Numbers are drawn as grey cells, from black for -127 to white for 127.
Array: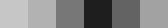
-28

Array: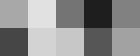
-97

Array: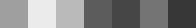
-11

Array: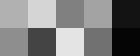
35

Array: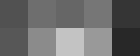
-9

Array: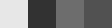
-18

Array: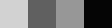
23
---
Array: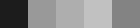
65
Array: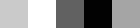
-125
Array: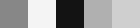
48
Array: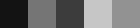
70
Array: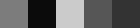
-41
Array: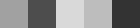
61
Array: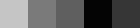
-123
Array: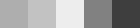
1
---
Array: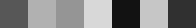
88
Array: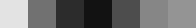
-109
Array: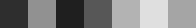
-40
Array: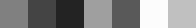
31
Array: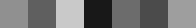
-103
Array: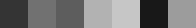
50
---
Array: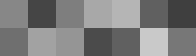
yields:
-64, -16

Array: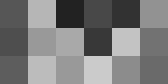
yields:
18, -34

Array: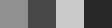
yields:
-87, 16

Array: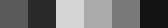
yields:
-108, -37

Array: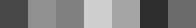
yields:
-19, -55

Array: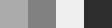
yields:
-82, 42
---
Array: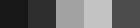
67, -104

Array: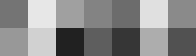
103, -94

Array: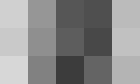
87, -67

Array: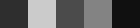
75, -111

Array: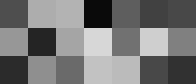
87, -117

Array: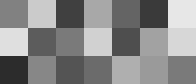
103, -83

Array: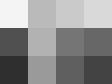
116, -80

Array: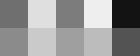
110, -108

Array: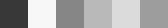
119, -71
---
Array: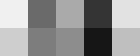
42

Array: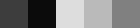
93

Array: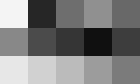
-17

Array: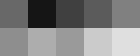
-63

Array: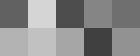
-50

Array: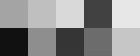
89
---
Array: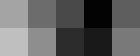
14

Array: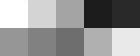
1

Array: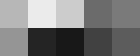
-91

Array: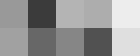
-24

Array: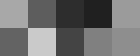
74

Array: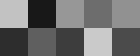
-32

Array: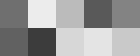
-67
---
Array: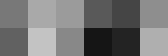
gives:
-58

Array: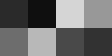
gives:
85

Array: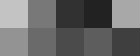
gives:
-93

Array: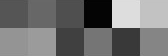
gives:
93

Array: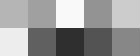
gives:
19

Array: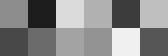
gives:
-67
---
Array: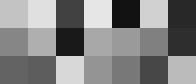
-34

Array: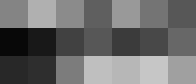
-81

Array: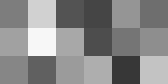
-31

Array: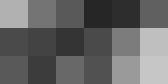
-67

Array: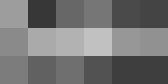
-30

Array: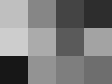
19
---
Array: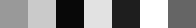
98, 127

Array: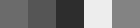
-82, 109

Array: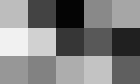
-73, 113

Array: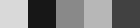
9, 89

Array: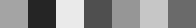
-48, 106

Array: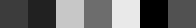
-18, 105

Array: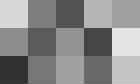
19, 100
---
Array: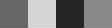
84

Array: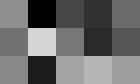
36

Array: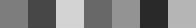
19

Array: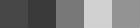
-7

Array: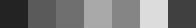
5

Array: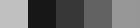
-72

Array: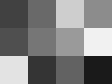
-75

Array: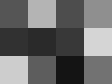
-34
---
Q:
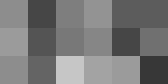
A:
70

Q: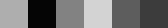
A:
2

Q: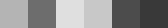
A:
95

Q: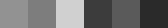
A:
80

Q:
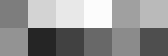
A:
-62

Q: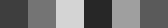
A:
84

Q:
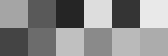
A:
64

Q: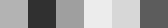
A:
31

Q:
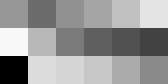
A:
86

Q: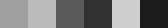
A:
-37
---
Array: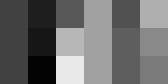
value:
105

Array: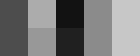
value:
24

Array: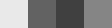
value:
105

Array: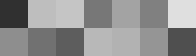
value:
56

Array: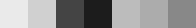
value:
-99

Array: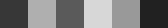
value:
-37

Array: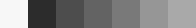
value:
-28

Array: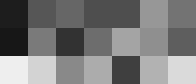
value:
44

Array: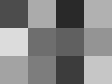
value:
35
